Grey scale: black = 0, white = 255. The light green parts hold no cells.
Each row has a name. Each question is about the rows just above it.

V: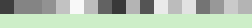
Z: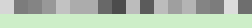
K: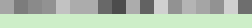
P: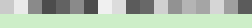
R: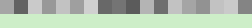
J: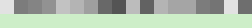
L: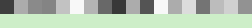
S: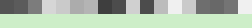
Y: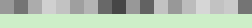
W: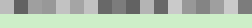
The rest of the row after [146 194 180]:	[159 104  84 188  98 180 165 165 124 116 226 110]
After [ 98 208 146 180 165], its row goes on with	[146 208 110]
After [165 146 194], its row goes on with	[202 132]
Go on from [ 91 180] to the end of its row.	[110 194 165 146 194 202 132]

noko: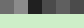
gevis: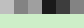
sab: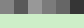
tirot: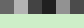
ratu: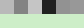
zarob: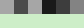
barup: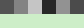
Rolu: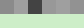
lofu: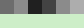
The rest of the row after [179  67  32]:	[146  75]
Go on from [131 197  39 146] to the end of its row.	[75]
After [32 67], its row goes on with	[139 173]
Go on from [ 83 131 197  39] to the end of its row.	[146  75]
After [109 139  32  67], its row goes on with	[139 173]
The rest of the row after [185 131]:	[197  32 146 152]

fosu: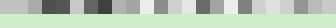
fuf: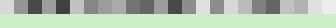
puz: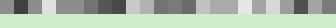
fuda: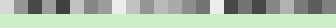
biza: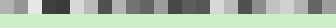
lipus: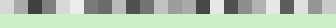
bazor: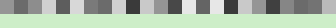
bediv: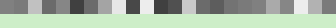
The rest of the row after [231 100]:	[231  58 201 149  64 134 107 115 186]
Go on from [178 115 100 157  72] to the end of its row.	[ 93  86 216 186  80 141 193 208 178 100 157]
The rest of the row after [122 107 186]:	[ 80 115 193 157 170  72 231  80 141 178 231  93 224 149 201]

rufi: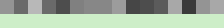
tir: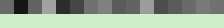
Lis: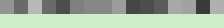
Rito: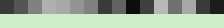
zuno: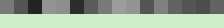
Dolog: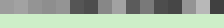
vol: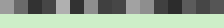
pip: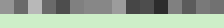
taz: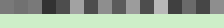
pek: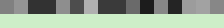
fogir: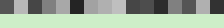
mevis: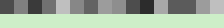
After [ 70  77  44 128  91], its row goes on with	[121 113]
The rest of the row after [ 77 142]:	[ 91 156  77 184  64 106  70 142]
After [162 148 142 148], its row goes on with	[ 85  77 135 162  91 121  77  70 148 184  64]

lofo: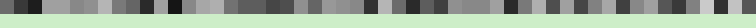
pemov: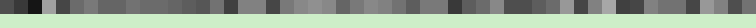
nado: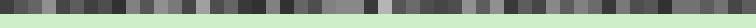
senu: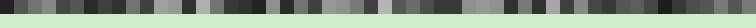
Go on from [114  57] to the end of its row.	[ 49  35 144  42 114  64 152 144 121  64 181  86 107  78  57  57 144 152
 144  49 121  49 167  64 136  70  57  86  93  70  29  57  78  86 121  86
 121]
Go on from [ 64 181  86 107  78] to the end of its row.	[ 57  57 144 152 144  49 121  49 167  64 136  70  57  86  93  70  29  57
  78  86 121  86 121]
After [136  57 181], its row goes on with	[ 86 107  78  70  78 144  93 144  57  93  70 136  93 129 107  57 121  78
  86  49 114 114  93 114  70  93]
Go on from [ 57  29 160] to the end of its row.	[160 136 144 181 121 101  42 160  21 136 167 175 114  93  93  70  78 144
 101 152 144 136  49 181 107  42  93  64 144 136 136 160  42 121 175  78
 160  70 129 167  64 136 160  86  57 129 202  49 194  86]
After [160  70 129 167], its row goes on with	[ 64 136 160  86  57 129 202  49 194  86]
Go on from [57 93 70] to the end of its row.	[136  93 129 107  57 121  78  86  49 114 114  93 114  70  93]
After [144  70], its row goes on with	[ 93  64  78  49 129  86 144 121  70 160  78 101  57  49 129  49 101  78
 129 136 136  57 181  86 107  78  70  78 144  93 144  57  93  70 136  93
 129 107  57 121  78  86  49 114 114  93 114  70  93]

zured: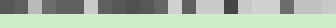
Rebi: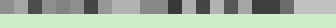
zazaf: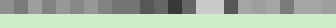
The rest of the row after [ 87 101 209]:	[ 95 201 201  69 201 209 209 108 193 193 201]
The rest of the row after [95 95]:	[201  95  87  81  87 101 209  95 201 201  69 201 209 209 108 193 193 201]
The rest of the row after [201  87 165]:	[158 165 123 165 165 158]
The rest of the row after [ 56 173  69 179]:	[ 87 165  62  62 108 193 193 193]
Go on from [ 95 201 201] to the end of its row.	[ 69 201 209 209 108 193 193 201]

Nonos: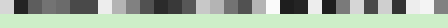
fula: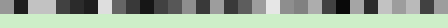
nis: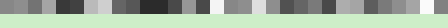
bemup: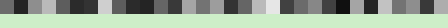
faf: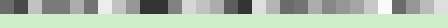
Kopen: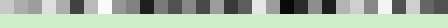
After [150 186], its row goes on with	[222]
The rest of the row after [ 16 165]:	[ 36 194 115 142  57 173]

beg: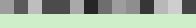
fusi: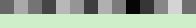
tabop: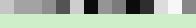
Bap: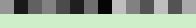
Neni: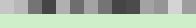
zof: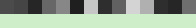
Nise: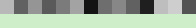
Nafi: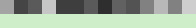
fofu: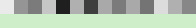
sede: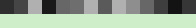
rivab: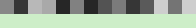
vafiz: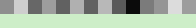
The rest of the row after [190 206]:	[83]
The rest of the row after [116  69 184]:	[149  62 176 123   5  54 135 212 110]
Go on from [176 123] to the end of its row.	[  5  54 135 212 110]

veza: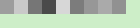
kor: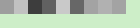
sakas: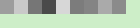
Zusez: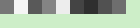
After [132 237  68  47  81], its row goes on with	[110]
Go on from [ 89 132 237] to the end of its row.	[ 68  47  81 110]

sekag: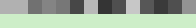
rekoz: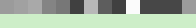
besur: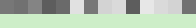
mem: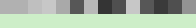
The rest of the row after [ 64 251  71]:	[ 71  71 155]
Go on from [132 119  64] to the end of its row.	[184  93  64 251  71  71  71 155]
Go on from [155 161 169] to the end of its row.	[132 119  64 184  93  64 251  71  71  71 155]
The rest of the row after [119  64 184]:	[ 93  64 251  71  71  71 155]

